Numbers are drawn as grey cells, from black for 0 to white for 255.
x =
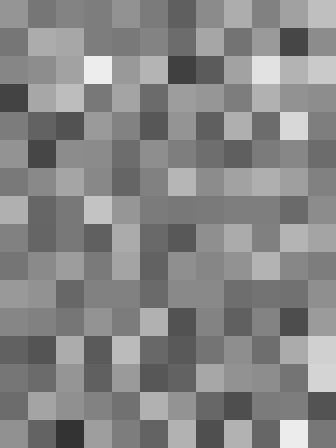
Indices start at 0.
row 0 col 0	149
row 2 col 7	91
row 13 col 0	118
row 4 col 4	130
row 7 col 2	120
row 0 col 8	173
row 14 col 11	83
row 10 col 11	143
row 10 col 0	153
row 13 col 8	146
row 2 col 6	64
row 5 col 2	140
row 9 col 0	117
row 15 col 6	178
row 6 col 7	140
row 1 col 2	167
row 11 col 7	131
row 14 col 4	113
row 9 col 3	122
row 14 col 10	125
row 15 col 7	79
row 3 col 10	146
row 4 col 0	124
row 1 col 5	131
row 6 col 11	129
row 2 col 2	162
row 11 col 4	124
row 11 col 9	131
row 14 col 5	177
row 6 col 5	129
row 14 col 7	103
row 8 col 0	129
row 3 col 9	177
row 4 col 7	95
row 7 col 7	122
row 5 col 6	126
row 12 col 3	90
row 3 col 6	157

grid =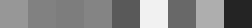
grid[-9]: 151
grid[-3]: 104
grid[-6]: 132

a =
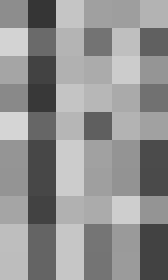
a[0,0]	141
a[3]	[137, 56, 196, 183, 170, 113]
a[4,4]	179
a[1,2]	180
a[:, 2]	[197, 180, 177, 196, 182, 204, 204, 177, 198, 198]
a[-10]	[141, 53, 197, 160, 158, 179]
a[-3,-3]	171
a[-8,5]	149
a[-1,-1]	66
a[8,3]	117
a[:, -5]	[53, 106, 66, 56, 102, 71, 71, 66, 100, 100]
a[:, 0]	[141, 211, 165, 137, 213, 149, 148, 165, 190, 189]
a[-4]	[148, 71, 204, 159, 147, 74]
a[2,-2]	204
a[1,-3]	115
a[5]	[149, 71, 204, 161, 148, 75]
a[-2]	[190, 100, 198, 117, 154, 66]

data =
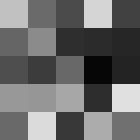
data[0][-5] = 193
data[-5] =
[193, 106, 75, 213, 65]
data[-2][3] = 45
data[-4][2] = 46
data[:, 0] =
[193, 101, 78, 152, 105]
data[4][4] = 112

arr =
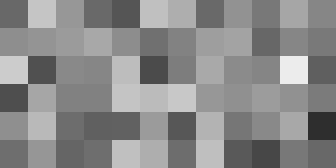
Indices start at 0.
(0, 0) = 104
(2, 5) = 75
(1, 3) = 168
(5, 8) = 89
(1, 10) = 134
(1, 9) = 103
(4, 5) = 155
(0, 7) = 105
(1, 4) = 141
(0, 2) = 151
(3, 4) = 196
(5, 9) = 71
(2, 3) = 134
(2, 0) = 204
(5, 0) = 110
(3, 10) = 145
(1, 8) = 163
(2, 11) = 95
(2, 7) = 169
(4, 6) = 87

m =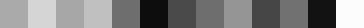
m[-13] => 170
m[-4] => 70
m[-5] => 149
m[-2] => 18

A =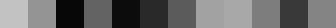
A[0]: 194
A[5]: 41
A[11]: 132

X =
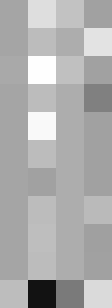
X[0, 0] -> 165
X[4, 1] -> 249
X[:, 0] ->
[165, 165, 169, 165, 165, 165, 165, 165, 165, 165, 189]
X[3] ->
[165, 188, 173, 128]
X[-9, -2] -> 192
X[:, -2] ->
[194, 173, 192, 173, 173, 173, 173, 173, 173, 173, 122]
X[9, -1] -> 161
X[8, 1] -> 190

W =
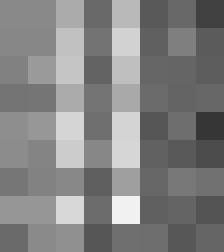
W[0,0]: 137
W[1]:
[135, 135, 193, 115, 210, 96, 127, 91]
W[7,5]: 96
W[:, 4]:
[185, 210, 191, 169, 212, 214, 159, 241, 111]
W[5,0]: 140
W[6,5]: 103
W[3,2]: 171
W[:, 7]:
[65, 91, 93, 103, 54, 76, 113, 84, 101]
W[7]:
[150, 150, 216, 108, 241, 96, 100, 84]
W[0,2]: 171
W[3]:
[116, 117, 171, 116, 169, 107, 100, 103]
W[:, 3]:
[105, 115, 99, 116, 111, 135, 95, 108, 86]
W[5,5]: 97
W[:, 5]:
[89, 96, 102, 107, 86, 97, 103, 96, 110]
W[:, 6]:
[104, 127, 101, 100, 110, 89, 120, 100, 87]
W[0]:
[137, 137, 171, 105, 185, 89, 104, 65]
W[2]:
[129, 154, 197, 99, 191, 102, 101, 93]

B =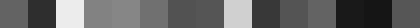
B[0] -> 99
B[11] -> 99
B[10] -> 84
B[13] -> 21

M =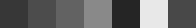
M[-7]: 55
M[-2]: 232
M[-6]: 76
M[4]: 37
